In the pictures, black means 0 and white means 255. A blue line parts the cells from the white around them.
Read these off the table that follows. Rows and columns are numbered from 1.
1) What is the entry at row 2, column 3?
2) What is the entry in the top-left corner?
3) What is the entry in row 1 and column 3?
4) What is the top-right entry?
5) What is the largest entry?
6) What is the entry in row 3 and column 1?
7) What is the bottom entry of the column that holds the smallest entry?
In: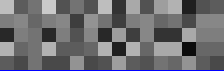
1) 103
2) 190
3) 115
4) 92
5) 202
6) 40
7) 147

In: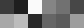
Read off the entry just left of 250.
30
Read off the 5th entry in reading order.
113
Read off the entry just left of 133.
250
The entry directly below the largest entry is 40

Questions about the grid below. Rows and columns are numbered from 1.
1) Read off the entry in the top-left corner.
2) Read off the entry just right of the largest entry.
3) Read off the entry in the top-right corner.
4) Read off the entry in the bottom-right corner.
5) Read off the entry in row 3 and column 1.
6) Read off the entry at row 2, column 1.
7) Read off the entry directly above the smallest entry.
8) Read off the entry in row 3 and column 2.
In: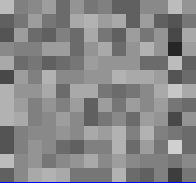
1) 188
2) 107
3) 148
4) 118
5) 84
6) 96
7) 72
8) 157

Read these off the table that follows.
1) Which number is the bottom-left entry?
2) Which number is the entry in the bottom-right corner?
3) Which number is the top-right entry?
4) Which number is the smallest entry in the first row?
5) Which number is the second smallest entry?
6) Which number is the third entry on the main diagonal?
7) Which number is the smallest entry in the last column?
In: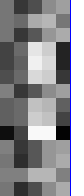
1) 118
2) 171
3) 159
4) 55
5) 14
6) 87
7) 3
